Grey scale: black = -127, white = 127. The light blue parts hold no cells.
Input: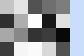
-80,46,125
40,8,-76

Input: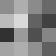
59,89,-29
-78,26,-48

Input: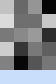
91,-16,-16
-6,9,26

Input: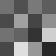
-53,33,-58
-13,-28,-76

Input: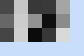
-24,76,19
-58,79,-116

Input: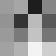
19,-75,59
26,-5,67
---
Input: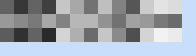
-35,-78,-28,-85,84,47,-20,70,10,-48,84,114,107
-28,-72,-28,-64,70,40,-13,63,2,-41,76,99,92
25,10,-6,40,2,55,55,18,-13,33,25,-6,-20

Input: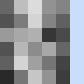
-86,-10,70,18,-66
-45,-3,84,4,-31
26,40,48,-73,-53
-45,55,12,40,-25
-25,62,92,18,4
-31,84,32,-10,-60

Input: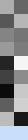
60,-103
46,-25
4,-10
26,-3
-62,12
-40,54
-116,72
-33,80
-91,117

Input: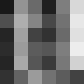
-77,-28,27,-13,-35,-61
-102,19,-21,-96,-1,88
-83,27,-35,-41,-1,109
-90,33,-61,-77,-21,96
-90,40,-41,-69,-7,82
-48,46,5,-55,-13,103

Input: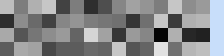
41,-42,-9,13,26,-27,85,34,-74,26,6,-123,48,-88,-94
62,-2,48,70,-61,-2,-81,-49,6,34,20,-2,70,13,26
-81,13,-21,-61,6,20,-2,-9,-15,-74,-15,70,-68,48,54
-35,41,34,-55,-35,-35,-21,-27,70,-42,-27,97,-15,54,62

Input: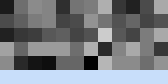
11,-86,-107,-113,-25,-25,-126,54,11,11,-17,19
-94,-72,-66,-39,-32,-59,-45,76,-39,-59,-3,41
-52,-32,-3,4,-59,-52,19,-11,-45,-25,-59,-45
34,-25,27,27,27,-17,47,-86,4,41,-3,-72
-100,-17,11,4,-80,-11,-3,47,-72,-94,-52,41

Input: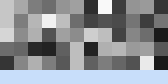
-18,-25,-87,-93,-31,62,-93,48,54,26,32,-39
70,-2,54,113,62,-18,-60,-45,-52,-10,-66,-10
-74,6,48,-2,-39,62,-31,-2,-25,-45,106,-101
86,12,48,-45,32,12,78,62,-60,6,-18,-101
70,40,-2,-18,20,32,-81,121,-66,20,26,-74

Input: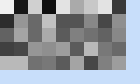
112,-104,80,-112,99,42,72,99,-70
-63,-56,22,15,29,-36,57,-7,-22
-83,22,-22,65,-43,-43,8,-56,15
-29,36,-22,42,-36,0,-14,-29,8
57,57,-14,-7,-36,36,-56,0,29

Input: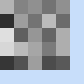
-73,-45,30,-51,-38
95,-32,22,-26,46
52,3,16,-12,16
-81,30,-12,59,-20
87,59,38,-4,46
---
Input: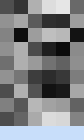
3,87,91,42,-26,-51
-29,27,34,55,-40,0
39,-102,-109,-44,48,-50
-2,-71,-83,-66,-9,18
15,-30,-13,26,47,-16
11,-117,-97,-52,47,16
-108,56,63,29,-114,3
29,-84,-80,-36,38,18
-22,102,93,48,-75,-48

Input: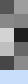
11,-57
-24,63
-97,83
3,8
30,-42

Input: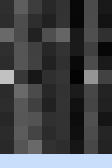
-92,-56,-105,-82,-78,-22,-42,-86
-90,-51,-112,-77,-84,-59,-35,-84
-106,-47,-115,-77,-79,-44,-40,-88
-94,-58,-110,-76,-94,-63,-39,-82
-92,-56,-100,-77,-88,-52,-21,-84
-61,21,-124,-74,-80,-104,-71,65
-101,-51,-118,-79,-94,-62,-42,-83
-120,-63,-101,-76,-88,-63,-42,-80
-79,-48,-102,-26,-48,-94,-51,-22
-108,-51,-120,-76,-94,-81,-50,-82
-102,-52,-119,-77,-87,-66,-33,-80

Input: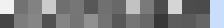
-25,-36,-34,-71,-23,-10,-39,-12,17,-10,5,-46,6,-2,-58
-52,-51,85,-51,-5,66,-23,-15,-40,-9,-16,75,2,-13,113

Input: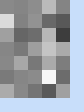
32,-38,-11,8,43
-19,118,11,6,-5
-2,42,-7,39,8
42,68,30,-6,6
-66,55,-18,-25,32
-39,-23,18,2,91
4,58,13,5,9

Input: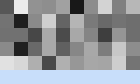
-11,78,37,39,23,48,-54,47,87,97
13,71,-2,40,7,-31,41,-22,-95,10
-17,21,-65,5,40,-52,41,-56,-14,-14
-17,-12,-22,-5,53,-27,79,10,-97,-12
55,0,83,12,-103,33,14,18,108,-40
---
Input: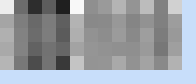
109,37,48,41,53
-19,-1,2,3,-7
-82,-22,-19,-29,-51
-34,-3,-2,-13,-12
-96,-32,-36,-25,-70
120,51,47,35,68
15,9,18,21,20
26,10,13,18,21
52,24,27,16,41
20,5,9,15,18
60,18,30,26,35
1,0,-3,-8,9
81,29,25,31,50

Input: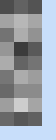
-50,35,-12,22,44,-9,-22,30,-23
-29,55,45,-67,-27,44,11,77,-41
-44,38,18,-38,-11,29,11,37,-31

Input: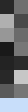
-87,48,23,-102,-92,-87,-37
-16,-54,-20,-8,-84,70,-9

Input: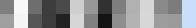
-1,31
119,116
-17,-41
-66,-67
-53,-93
78,86
23,1
-78,-107
-1,14
49,51
86,87
10,29
-4,27

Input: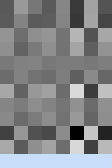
-38,-36,20,15,-6,-19,39,5,9,-62,40
25,3,-17,-28,1,2,-29,-3,-20,22,-36
-8,-36,15,-5,3,-13,24,13,-4,-46,15
-37,-34,21,15,-7,-18,33,3,13,-54,35
6,4,-12,-12,-3,-1,-19,-10,-13,12,-18
-69,-72,53,37,-3,-32,90,17,25,-126,88
34,36,-44,-32,-7,10,-66,-20,-26,68,-63
-43,-58,39,19,-1,-24,64,16,14,-93,57

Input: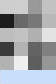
77,-98,61,-69,50
78,-22,66,51,111
25,-7,48,-28,-33
66,56,99,0,22

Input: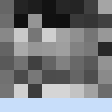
-25,-18,8,-27,-38,-14,-11
-91,-111,73,42,-13,-52,80
-98,21,-9,22,-63,-7,-67
-109,-110,79,25,-27,-51,85
-89,-111,35,31,1,-50,85
-91,-70,16,2,-23,-26,67
-63,-74,-10,-6,-38,-49,34
37,-62,24,-88,19,10,-20

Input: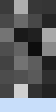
-68,-55,-11,-49,-61,-51,-60
46,-21,-102,-28,-12,-46,79
-72,-55,-95,-114,-34,-37,-78
-74,-91,41,10,-97,-80,-93
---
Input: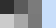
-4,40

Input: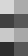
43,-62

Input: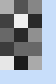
6,111,-23

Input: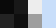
109,-112

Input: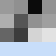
18,17,-67

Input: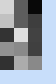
-119,-34,-76

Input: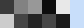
104,-56
